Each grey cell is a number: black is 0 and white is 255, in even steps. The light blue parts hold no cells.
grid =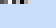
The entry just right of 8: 162
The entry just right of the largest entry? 55

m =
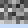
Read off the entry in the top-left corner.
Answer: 108
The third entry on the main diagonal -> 220
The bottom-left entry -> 206
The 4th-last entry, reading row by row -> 192
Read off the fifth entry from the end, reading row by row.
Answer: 178
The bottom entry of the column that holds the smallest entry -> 108
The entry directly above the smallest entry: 139
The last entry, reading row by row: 152
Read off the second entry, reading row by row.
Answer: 79
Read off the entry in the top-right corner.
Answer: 79
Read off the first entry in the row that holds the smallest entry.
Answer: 67

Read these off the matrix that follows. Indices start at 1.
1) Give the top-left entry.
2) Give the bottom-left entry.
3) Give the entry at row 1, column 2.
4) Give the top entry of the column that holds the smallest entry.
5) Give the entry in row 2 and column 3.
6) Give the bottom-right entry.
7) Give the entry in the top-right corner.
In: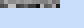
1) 116
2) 78
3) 167
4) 141
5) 192
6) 31
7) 128

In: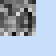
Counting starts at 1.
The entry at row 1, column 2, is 106
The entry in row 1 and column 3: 106
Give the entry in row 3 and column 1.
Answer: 176
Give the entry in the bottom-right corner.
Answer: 205
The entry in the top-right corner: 44
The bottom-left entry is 137
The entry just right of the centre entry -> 74
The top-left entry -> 58
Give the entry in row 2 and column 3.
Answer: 44
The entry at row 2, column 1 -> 137
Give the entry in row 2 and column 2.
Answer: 58

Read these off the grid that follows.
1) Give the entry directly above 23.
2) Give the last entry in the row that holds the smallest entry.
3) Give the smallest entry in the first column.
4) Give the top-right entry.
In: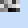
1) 207
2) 81
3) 93
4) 193

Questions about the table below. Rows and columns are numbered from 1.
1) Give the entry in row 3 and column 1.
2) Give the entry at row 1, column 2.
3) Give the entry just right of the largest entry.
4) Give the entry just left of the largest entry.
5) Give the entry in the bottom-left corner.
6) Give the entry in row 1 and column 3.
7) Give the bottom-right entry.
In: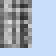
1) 135
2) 188
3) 135
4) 188
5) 76
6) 188
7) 188

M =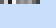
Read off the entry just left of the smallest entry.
214
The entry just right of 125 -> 152

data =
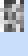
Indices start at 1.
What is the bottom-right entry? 90
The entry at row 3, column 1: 192
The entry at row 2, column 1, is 251
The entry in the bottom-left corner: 251
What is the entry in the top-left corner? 251
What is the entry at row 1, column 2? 63
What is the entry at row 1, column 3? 63
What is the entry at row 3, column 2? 149

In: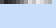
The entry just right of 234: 218
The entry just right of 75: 35
